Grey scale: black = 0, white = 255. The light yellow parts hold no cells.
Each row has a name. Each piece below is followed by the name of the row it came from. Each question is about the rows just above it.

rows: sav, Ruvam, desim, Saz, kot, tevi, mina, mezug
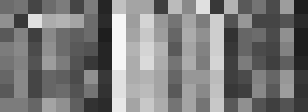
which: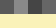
mina
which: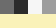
Ruvam
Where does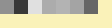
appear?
tevi
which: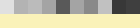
mina
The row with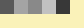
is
mina
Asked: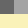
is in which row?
mezug
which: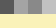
mina

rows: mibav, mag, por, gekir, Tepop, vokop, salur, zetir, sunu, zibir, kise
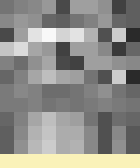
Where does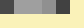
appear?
mibav
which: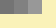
mag
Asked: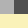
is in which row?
por
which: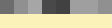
Tepop
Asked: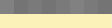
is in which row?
zetir
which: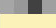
gekir

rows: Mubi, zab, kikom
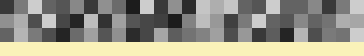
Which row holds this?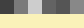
zab
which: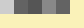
zab
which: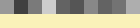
zab
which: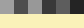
kikom
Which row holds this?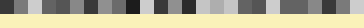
Mubi

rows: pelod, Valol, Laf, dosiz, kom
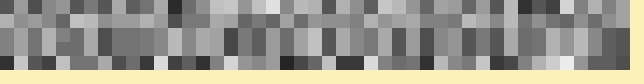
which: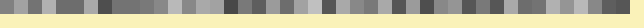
dosiz
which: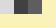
kom
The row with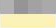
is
Valol

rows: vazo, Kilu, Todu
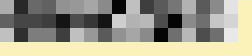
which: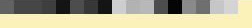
Kilu
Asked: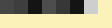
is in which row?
Kilu
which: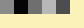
Todu
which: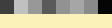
Todu
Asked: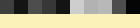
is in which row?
Kilu
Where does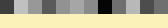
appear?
Todu

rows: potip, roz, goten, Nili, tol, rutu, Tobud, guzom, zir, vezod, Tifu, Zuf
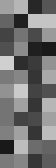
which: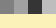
vezod
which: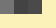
zir
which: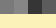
Zuf
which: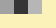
guzom
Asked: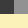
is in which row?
tol

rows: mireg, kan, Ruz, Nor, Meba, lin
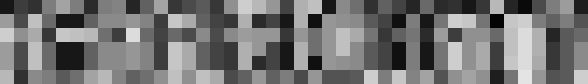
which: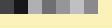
Nor
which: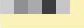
Meba
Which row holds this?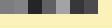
mireg

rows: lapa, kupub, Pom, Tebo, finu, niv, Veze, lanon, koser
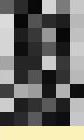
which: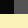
kupub
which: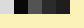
kupub
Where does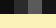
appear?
Tebo

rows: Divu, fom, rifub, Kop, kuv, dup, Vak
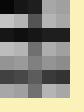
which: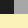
Divu
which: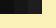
rifub
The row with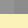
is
kuv
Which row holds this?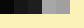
Divu

